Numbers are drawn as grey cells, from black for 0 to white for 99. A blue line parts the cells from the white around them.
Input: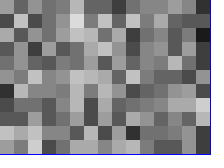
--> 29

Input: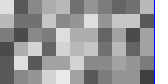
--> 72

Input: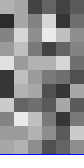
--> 17

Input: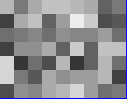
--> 25

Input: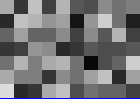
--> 16

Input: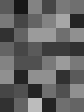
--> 47
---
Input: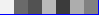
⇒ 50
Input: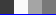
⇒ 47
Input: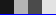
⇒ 88
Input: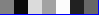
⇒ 40
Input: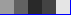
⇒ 89
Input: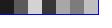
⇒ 74
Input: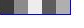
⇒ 68
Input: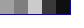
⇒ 6
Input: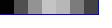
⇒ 26
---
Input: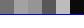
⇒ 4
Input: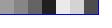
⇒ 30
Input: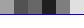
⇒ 87
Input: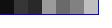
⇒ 74
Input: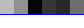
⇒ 43
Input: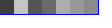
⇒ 54
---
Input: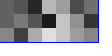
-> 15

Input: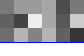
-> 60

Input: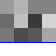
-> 51

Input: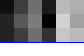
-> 43

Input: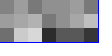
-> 47

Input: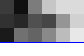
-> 48

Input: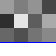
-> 57

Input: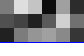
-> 76
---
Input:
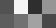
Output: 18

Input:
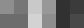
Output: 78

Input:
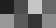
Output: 77

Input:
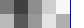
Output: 55

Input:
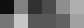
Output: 19

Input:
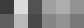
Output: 32

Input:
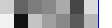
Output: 48
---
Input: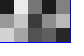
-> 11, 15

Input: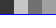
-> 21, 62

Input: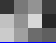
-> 20, 37

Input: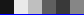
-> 8, 52

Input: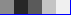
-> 54, 93

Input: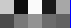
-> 79, 38

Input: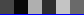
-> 27, 41

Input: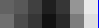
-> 38, 86

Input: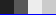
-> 13, 79

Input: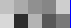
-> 75, 47
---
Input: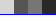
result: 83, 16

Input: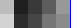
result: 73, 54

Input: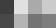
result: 24, 49

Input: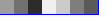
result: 61, 35

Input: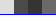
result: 86, 41

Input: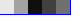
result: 90, 43
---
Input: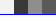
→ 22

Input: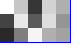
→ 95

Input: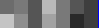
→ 47

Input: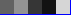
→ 21

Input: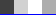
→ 81

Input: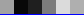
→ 48

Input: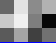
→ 64

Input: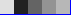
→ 39

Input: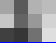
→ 21

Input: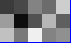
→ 93
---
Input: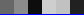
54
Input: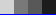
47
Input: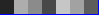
67
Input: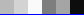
82
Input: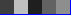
74
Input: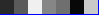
35
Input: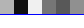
6
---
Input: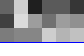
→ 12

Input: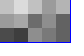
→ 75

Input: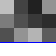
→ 13

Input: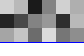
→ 10

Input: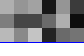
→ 63

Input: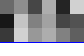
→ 27

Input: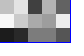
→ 25
